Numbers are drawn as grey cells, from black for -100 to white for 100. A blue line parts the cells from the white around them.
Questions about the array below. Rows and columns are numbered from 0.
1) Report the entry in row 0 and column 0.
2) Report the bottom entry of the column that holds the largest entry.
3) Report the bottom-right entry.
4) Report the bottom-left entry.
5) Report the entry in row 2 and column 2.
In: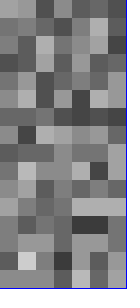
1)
27
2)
9
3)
27
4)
9
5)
37

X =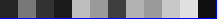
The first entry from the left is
-71
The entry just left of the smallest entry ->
76
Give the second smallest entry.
-79
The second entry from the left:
-6

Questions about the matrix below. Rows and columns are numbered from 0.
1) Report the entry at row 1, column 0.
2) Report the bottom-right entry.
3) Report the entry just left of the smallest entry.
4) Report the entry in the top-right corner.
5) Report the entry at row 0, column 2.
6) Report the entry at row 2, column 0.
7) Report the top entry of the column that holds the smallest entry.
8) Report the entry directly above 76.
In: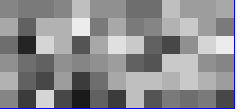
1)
32
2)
-44
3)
-44
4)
32
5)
-4
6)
-14
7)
50
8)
32

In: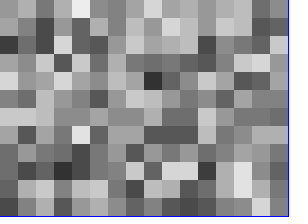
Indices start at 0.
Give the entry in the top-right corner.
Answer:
10
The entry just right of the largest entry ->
10
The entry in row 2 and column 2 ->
-42
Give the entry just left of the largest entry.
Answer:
38
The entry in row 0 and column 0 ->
19
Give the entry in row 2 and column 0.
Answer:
-52
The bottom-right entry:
2
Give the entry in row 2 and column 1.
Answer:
-14
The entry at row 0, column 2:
-6
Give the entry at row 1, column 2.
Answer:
-42
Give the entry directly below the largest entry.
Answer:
-22
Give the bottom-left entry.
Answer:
-42
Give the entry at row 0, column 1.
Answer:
38

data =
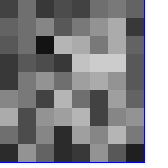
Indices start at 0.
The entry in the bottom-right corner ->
-76
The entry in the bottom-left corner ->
-66
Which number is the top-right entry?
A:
-22
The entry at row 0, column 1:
-13
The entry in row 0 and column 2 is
-56
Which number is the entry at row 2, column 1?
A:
-13
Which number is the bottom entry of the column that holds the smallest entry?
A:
-22
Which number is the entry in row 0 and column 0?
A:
-48
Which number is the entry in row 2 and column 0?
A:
-31
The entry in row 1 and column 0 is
-22
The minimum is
-85
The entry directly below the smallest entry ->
-40

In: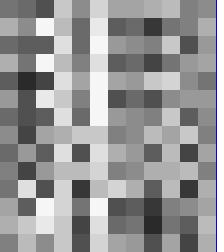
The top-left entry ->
-9
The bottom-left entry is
0
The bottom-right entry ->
37
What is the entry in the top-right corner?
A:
10
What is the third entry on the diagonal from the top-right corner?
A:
57
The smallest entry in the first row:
-37
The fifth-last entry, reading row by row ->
20
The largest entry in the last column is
47
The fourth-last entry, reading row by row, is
-37
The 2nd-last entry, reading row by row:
-47
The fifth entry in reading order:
10
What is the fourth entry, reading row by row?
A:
57
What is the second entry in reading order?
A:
-17
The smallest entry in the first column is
-27
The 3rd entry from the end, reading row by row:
29

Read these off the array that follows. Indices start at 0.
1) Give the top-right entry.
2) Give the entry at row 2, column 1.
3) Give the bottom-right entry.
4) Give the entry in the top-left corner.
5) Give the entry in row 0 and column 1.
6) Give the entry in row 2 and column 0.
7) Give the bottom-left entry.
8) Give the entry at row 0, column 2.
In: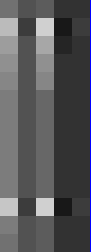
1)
-61
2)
-36
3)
-61
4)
-11
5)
-36
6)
23
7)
-11
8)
-28

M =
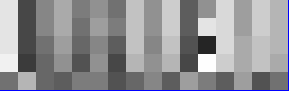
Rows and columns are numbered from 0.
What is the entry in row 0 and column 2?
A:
5
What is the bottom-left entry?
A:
-11
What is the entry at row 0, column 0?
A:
79
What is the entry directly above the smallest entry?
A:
79
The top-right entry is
42
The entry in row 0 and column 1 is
-44
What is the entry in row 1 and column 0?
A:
79
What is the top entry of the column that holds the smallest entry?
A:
14
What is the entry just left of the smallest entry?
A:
-36
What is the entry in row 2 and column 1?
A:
-44
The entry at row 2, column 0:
79
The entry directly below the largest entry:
-3
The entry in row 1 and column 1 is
-44
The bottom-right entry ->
-11

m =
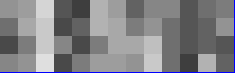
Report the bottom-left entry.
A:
5
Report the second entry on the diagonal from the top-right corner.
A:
-23
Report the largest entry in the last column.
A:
15
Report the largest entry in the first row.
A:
67
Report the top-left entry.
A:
15
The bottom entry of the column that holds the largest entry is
75
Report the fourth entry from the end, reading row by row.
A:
-13
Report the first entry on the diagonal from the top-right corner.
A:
-3
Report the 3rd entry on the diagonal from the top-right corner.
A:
-33
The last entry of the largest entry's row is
-23
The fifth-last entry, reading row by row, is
58
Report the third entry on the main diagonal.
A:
58
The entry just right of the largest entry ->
-43

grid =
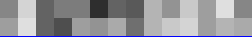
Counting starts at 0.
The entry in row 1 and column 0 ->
24
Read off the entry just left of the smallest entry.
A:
-3
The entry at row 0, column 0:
5
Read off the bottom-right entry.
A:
33
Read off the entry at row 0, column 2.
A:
-22

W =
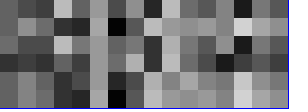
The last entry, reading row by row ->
12
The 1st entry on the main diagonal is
-23
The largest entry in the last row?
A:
65
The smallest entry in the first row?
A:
-80
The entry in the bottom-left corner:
-23
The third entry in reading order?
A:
-51
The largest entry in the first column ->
-15
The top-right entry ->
-32
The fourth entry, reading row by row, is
47
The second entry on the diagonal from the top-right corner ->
30
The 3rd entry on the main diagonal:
-41
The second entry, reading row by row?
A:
-41
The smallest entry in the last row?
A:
-98
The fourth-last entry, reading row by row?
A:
3
